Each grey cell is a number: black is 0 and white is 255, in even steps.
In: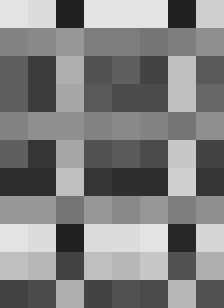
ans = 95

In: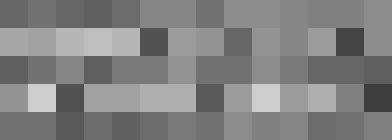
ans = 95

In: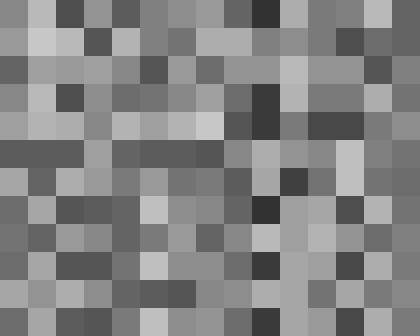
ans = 100

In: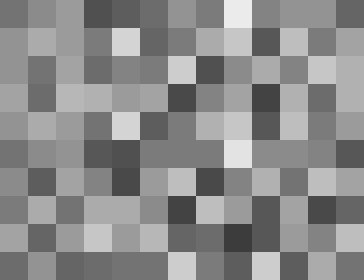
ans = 147

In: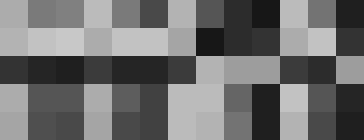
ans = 51

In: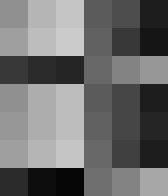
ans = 56

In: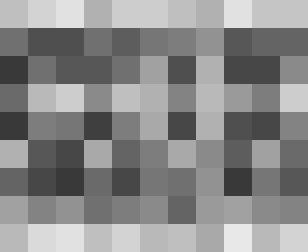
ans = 57
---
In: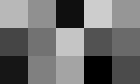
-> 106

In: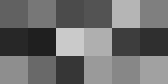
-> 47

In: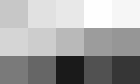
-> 150

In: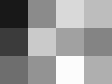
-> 132

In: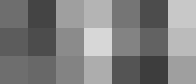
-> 187

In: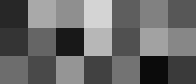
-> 135

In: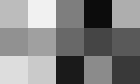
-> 89

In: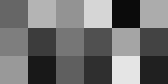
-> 67
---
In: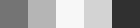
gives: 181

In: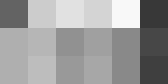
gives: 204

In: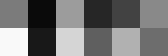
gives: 10

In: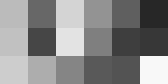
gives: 103

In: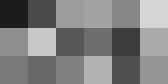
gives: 74

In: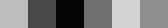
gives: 72

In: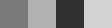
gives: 176

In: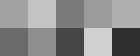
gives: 196
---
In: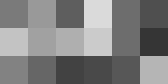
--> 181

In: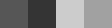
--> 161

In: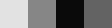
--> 99

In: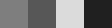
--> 32

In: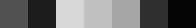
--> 4

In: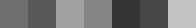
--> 194
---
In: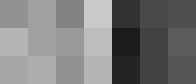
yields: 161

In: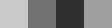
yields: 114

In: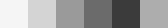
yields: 212

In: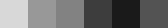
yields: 152

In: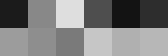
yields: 136

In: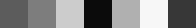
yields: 125

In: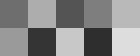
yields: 173

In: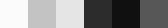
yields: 195

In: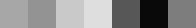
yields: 147
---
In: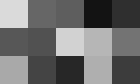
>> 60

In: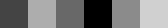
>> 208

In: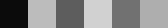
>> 174

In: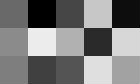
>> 162

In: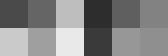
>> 143

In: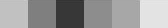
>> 227
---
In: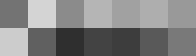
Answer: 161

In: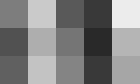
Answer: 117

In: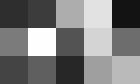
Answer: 83

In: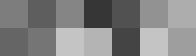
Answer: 81

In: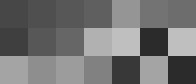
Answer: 191

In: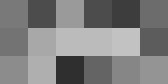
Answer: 187

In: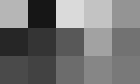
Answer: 88

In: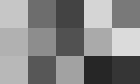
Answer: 81

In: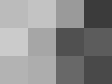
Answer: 166

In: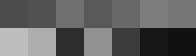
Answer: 104
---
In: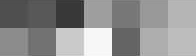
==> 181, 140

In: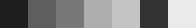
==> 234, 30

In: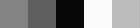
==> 187, 131

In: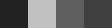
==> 64, 34

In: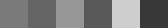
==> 56, 122

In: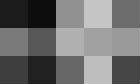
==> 108, 62

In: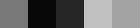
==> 163, 120

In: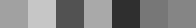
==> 133, 161
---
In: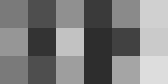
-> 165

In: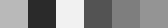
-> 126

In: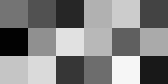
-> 246

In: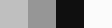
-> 15

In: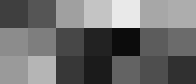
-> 78

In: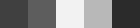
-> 184

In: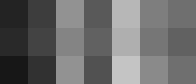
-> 138
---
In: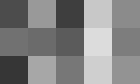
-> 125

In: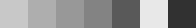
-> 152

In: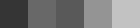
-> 104

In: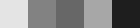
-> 130

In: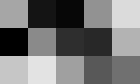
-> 138

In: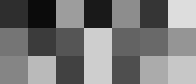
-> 117

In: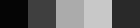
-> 63

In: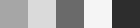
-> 166
